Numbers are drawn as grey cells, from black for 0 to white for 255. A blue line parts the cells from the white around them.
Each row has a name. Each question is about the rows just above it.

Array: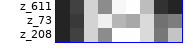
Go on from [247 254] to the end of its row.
[189  50  36]
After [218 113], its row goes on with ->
[125]
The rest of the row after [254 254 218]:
[119 196]

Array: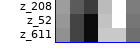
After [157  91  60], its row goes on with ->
[187 254 125]
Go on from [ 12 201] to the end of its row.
[201 111]
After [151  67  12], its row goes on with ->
[194 254 118]

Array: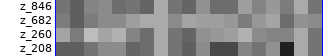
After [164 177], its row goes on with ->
[132 109 170 116 101 145 152 158 177 139 132 132 170 116]
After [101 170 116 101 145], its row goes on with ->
[109 109 158 132 152 124 170 116]
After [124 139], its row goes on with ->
[139 158 170 170 139 164 158 158 152 124 152 164 109 145 139]
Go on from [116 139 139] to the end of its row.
[101 109 170 116  95 139  73  73 132 116 145  31 170 116]
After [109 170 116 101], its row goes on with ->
[145 152 158 177 139 132 132 170 116]
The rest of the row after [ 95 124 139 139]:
[158 170 170 139 164 158 158 152 124 152 164 109 145 139]
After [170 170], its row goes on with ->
[139 164 158 158 152 124 152 164 109 145 139]

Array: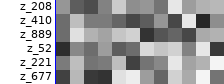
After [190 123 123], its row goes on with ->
[101  71  93 150  71 231  39 142]
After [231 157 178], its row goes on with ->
[184]

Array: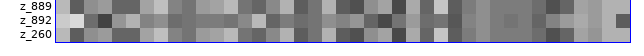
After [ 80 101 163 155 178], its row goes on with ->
[178]
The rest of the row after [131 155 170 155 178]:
[93]
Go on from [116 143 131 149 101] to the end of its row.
[ 73 116 155 109 116  87 131 143 124 116 124 101 131 155 170 155 178  93]
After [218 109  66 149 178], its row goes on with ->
[131 143 109 116 124 124 116 137 185 101 124 109 116 143 131 149 101  73
 116 155 109 116  87 131 143 124 116 124 101 131 155 170 155 178  93]
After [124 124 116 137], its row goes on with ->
[185 101 124 109 116 143 131 149 101  73 116 155 109 116  87 131 143 124
 116 124 101 131 155 170 155 178  93]

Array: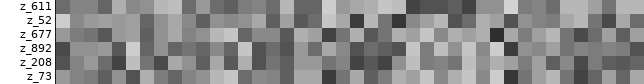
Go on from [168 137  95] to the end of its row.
[145 137 145 168  95 160  88 108 197 168  60 183 116  54 137 160 183  82
 108 175 160  82 145 131 124 168 183 116  74 168 108]
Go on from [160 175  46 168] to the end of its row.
[124 160 183 116  74 108 160  95 160]
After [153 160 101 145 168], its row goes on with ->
[137  95 145 137 145 168  95 160  88 108 197 168  60 183 116  54 137 160
 183  82 108 175 160  82 145 131 124 168 183 116  74 168 108]
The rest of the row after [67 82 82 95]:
[ 67 145 145 211 124 131 108 183 183 160 116 183 183]
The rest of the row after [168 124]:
[160 183 116  74 108 160  95 160]
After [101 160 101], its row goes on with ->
[168]
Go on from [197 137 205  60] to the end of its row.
[145 137 160 116 131 124 131 124  82]

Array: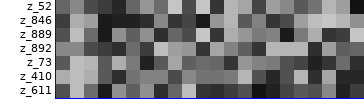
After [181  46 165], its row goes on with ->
[39 39]
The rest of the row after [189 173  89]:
[ 46 115 130 130  75 136 115 115 122 181  81  39  81 181  46 165  39  39]
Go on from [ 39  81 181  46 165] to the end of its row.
[39 39]
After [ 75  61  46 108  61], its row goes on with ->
[189 158 150  53 165 130  95  53 181 181 181  46 158  95 102]
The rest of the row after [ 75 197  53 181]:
[165  69 158 136  89 115 181 158  18]
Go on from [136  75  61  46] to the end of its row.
[108  61 189 158 150  53 165 130  95  53 181 181 181  46 158  95 102]

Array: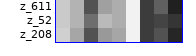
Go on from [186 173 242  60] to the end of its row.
[68 53]
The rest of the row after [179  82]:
[160 173 242  60  96  32]
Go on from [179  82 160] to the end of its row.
[173 242  60  96  32]
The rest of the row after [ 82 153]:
[166 242  60  82  38]
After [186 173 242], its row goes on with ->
[60 68 53]
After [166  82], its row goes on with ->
[153 166 242  60  82  38]

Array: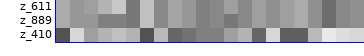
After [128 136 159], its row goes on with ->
[136 159 144 159 171 144 108 136 144]
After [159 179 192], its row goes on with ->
[179  82 185 102 114 128 128 159 179 102 215  95  95 185 233 221 215]

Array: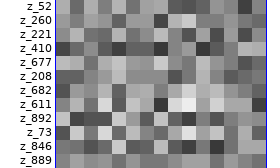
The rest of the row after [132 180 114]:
[216  91 194 168  57 216 237 161 209 168 168  64]
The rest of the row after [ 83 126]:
[148 140]
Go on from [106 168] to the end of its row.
[224 161 194 114 174  98]
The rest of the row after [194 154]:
[148 201 140 120 187 148 126  83 106]
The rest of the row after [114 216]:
[ 91 194 168  57 216 237 161 209 168 168  64]

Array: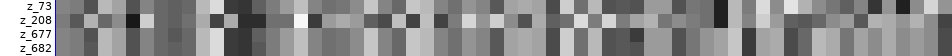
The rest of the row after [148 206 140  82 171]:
[ 96 112 219 124 213 124 163 178 118 140 124 112  32 185 132 206 155  96
  88 104 140 155  88 178 171 148 178 140  67]
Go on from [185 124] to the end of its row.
[219 140 227 178 140 118  96 132  53 148  32 140 213 148]
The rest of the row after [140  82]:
[171  96 112 219 124 213 124 163 178 118 140 124 112  32 185 132 206 155
  96  88 104 140 155  88 178 171 148 178 140  67]
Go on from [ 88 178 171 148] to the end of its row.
[178 140  67]
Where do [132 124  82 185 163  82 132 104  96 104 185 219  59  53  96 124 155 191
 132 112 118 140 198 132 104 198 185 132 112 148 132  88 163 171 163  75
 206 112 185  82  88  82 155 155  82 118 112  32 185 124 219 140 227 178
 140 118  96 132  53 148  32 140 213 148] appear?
z_73
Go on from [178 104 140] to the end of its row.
[ 24 206 104  96 112 171  67 171  45  45 112 112 247  59 155 171 155  96
  75 191  67 191  67 124 213 148 206 140  82 171  96 112 219 124 213 124
 163 178 118 140 124 112  32 185 132 206 155  96  88 104 140 155  88 178
 171 148 178 140  67]

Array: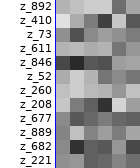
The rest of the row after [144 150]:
[ 96 104 132 110]
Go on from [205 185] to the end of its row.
[179 150 192]
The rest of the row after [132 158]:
[124 165]
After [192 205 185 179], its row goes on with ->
[150 192]

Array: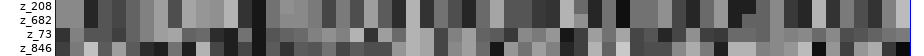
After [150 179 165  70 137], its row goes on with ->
[158 106  23 150 114 158 129  38  63 179  99 201  70  78  78 137 172 122
  31 179 179 129 137 150 187  16 150  63 150 172  57  10]
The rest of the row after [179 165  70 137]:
[158 106  23 150 114 158 129  38  63 179  99 201  70  78  78 137 172 122
  31 179 179 129 137 150 187  16 150  63 150 172  57  10]
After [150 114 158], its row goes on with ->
[129  38  63 179  99 201  70  78  78 137 172 122  31 179 179 129 137 150
 187  16 150  63 150 172  57  10]
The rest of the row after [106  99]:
[137 129 137 106 137  78  85  99 114 122]

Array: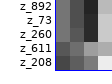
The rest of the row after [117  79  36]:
[186]
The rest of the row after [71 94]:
[123 237]
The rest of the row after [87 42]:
[202]
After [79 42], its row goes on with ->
[202]
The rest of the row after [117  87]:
[ 42 202]

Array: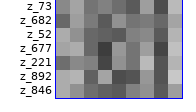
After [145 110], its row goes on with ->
[ 97  90 129 145  90 158]
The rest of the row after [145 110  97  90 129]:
[145  90 158]
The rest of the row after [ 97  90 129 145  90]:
[158]
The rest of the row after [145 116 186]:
[ 84 180]

